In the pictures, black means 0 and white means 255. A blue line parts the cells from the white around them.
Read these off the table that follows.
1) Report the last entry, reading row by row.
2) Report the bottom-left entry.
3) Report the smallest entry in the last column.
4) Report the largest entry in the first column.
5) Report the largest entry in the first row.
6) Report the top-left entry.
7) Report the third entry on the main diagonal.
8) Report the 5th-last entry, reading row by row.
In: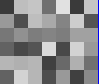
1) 138
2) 98
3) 84
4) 182
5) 225
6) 58
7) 125
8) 182

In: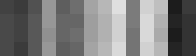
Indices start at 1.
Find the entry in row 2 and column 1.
73
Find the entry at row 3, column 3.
88
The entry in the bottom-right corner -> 51
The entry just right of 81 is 151
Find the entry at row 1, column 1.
66
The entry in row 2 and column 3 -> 88
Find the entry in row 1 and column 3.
81
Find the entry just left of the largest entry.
183
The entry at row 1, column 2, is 59
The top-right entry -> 59
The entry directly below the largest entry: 209
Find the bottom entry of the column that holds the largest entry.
217

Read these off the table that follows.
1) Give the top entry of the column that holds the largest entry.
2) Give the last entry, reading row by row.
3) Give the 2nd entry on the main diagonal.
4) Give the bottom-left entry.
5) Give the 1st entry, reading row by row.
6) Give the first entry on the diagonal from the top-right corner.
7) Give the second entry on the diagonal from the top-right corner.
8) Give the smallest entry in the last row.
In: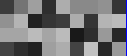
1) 137
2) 153
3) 180
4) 67
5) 60
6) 53
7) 180
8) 33

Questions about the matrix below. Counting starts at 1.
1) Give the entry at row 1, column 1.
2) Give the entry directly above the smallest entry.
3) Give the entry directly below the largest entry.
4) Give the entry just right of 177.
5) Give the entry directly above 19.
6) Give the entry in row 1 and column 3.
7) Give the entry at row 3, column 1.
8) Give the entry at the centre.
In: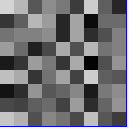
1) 212
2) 183
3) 53
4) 80
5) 191
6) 87
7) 115
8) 53
